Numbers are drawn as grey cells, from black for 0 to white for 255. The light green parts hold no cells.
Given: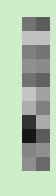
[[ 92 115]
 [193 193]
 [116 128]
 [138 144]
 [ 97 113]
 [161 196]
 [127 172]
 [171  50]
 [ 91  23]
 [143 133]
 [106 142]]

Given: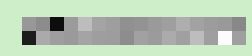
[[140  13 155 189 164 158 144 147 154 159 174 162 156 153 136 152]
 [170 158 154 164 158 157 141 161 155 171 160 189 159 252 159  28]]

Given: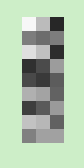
[[187  39 247]
 [109 125 125]
 [192  44 223]
 [ 75 156  48]
 [ 57  92  73]
 [163  98 176]
 [ 90 154  62]
 [183  97 194]
 [161 161 128]]

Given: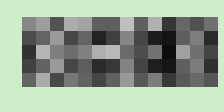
[[157  82 172 163  96  95 191  96 176  54 103  81 112 135]
 [100 154  70 100  34  64 133  70  29  20  95 126  42  76]
 [181 126 109 129 174 185 106  77 114  13 160 112  68  49]
 [ 99 154  71  93  43  55 131  68  30  21  95 124  48  65]
 [171  72 119  98  69  96 153  88 125  55  89 105  87 100]]

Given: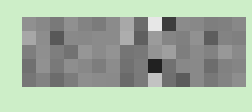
[[136 121 144 131 123 139 168 108 231  61 139 136 126 128 136 144]
 [141  88 137 136 139 139 173  95 155 133 128 145  93 131 128 167]
 [143 126 114 150 139 147 117 120 148 159 126 138 130 152 138 126]
 [145 121 142 136 125 140 113 123  33 113 136 137 109 129 133 112]
 [130 108 124 142 139 138 106 122 194 111  91 137 120 131 142 118]]

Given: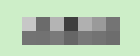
[[107 180  63 176 154 116 199]
 [114 122 102 120 115 109 115]]

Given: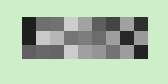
[[111 114 205 162  94  68 161  47  31]
 [201 182 117 125 108 158  40 154  31]
 [104 101 204 160 149 115 157  35  96]]
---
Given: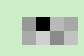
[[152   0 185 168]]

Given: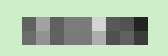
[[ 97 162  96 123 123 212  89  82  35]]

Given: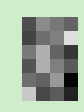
[[ 78 139 120 100]
 [121 176  99  54]
 [110  97 152   6]]

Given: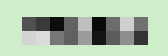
[[ 80  58  13  98 190  10 108 207 113]]

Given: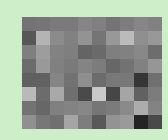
[[115 117 122 122 133 128 116 125 134 129]
 [127 157 130 127 100 106 127 129 136 109]
 [ 96  97 133 114 142 108 120 120  54 112]
 [115 103 128 131 135 118 123 138 172 131]]

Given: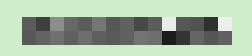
[[ 91  62 140 104  92 118  86  97  72  92 235  87  82  48 238]]

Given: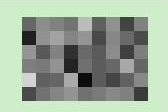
[[103 141 129 115 187  96 145  67 129]
 [149  89 130  48 105  90 139  63 126]
 [211  96 101 169  12  92  68  98 136]]

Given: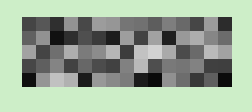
[[ 69  87  47 147  72 156 150 117 113  93 126 105  70 156  44]
 [162  68 111 174 123 140 182  60 194 210 170  75 106 186 162]
 [ 15 149 193 177  27 152 137 123  27  10 145 109  56  95  11]]

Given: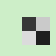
[[ 55 202]]
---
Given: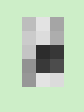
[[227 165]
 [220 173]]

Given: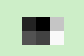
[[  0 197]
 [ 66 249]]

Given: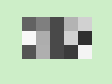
[[127  73]
 [173  73]]

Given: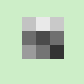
[[233 201]
 [ 75 111]]

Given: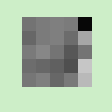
[[123 127]
 [123 127]]

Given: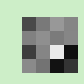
[[121 152]
 [143 123]]

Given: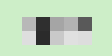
[[ 47 165]
 [ 43 201]]
